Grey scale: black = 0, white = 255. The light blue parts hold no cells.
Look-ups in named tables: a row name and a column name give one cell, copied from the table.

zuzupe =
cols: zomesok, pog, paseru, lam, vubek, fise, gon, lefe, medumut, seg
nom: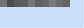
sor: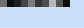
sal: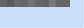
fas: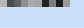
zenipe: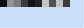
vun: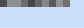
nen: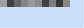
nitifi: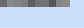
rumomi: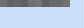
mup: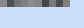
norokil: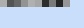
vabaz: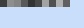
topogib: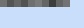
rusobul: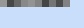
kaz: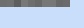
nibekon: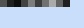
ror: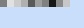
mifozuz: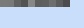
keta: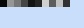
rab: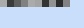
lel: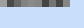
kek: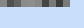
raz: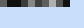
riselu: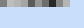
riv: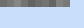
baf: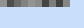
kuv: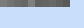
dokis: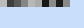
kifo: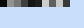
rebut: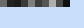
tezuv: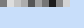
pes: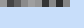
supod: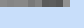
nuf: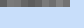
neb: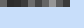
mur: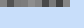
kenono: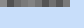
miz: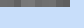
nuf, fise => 101
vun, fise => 101
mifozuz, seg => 76
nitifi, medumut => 132
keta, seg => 50
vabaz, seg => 96
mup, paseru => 114
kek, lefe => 121
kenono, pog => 82
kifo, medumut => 199
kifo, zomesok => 9
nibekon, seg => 32
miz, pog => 109

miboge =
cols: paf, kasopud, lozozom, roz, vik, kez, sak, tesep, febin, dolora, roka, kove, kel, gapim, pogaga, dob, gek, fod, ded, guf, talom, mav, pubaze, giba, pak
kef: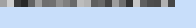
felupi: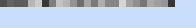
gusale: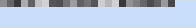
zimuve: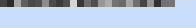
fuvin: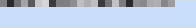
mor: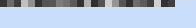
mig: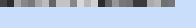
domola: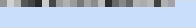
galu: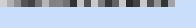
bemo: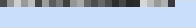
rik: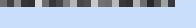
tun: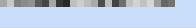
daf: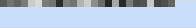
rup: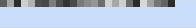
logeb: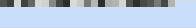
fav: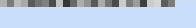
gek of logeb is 180
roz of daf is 123
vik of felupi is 182
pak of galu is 163
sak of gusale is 211
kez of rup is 78
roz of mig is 135
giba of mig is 112
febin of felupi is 195
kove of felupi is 109
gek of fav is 75
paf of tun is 167
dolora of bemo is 64
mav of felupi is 169
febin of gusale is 80
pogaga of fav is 171
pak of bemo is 58
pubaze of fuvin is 176
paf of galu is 208

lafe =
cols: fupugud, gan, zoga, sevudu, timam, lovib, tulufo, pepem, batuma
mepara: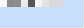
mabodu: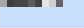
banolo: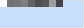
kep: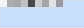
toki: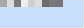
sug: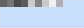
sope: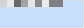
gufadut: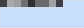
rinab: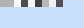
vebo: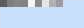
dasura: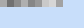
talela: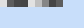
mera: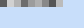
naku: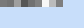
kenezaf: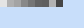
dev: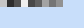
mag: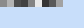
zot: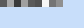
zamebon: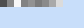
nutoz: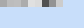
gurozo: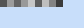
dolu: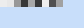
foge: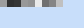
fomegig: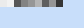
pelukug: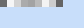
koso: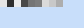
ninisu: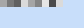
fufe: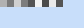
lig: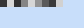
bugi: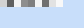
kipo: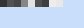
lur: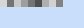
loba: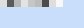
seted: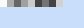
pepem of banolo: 157
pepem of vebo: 177
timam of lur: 116
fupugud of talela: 224
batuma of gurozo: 59
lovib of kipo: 80
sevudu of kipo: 134
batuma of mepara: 218
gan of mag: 180
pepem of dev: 117
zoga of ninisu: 96
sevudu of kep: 193
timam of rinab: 245
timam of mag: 131
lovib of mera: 175
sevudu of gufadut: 111
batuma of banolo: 68
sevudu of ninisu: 218
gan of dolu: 232
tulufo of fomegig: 94

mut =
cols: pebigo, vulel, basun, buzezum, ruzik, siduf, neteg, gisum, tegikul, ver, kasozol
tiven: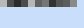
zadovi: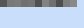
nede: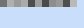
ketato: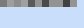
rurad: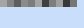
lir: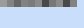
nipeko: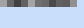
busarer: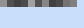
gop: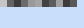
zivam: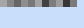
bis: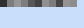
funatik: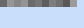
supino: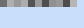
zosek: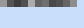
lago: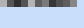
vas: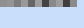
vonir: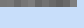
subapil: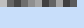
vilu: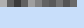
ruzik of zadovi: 116
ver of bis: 148
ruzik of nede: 78
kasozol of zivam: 122
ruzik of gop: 153
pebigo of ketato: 123
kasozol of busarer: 127
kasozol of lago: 134
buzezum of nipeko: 98
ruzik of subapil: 143
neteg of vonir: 114
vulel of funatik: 150
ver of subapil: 63
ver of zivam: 54
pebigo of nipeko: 162
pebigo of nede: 114
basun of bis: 150

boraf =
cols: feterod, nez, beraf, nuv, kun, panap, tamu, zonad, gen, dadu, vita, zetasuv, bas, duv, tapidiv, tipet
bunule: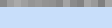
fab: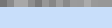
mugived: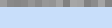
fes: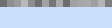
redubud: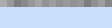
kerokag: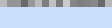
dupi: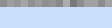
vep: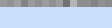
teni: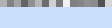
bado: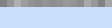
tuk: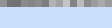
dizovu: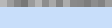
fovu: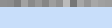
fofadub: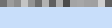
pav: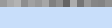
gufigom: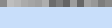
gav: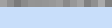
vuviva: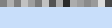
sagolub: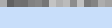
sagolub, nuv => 111
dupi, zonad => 148
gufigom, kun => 165
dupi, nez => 159
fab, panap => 122
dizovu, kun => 155
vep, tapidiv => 144
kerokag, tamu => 126
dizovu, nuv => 119

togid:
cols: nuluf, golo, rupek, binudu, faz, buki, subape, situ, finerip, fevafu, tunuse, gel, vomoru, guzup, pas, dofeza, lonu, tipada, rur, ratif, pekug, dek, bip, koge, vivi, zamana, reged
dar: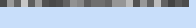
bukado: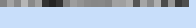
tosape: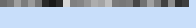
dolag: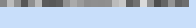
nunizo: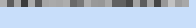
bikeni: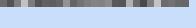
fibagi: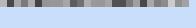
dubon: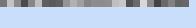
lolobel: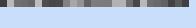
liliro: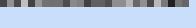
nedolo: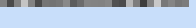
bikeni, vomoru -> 125
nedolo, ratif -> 125
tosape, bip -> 122
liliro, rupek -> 75
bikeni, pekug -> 73
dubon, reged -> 103
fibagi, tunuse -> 92
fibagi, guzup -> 153
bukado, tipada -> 160
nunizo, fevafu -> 173
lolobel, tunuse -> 167
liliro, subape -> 114
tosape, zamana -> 48
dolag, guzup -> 143
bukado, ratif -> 85
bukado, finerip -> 52
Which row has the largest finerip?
nunizo

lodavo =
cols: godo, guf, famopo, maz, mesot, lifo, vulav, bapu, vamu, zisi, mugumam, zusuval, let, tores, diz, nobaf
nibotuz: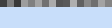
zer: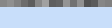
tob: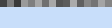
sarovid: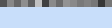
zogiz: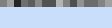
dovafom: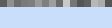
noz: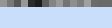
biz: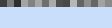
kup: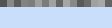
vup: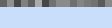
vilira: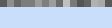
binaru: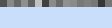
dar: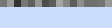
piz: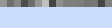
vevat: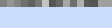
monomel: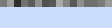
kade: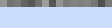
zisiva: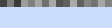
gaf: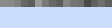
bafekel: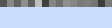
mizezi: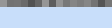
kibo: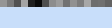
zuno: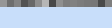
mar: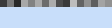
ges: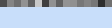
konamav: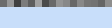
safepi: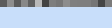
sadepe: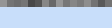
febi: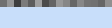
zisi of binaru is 144
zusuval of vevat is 175
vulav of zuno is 182
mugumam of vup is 112
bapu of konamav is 105
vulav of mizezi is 150
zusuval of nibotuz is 97
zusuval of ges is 119
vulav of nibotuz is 113
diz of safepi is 69
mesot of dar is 94
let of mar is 145
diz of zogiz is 132
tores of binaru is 119
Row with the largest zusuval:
vevat

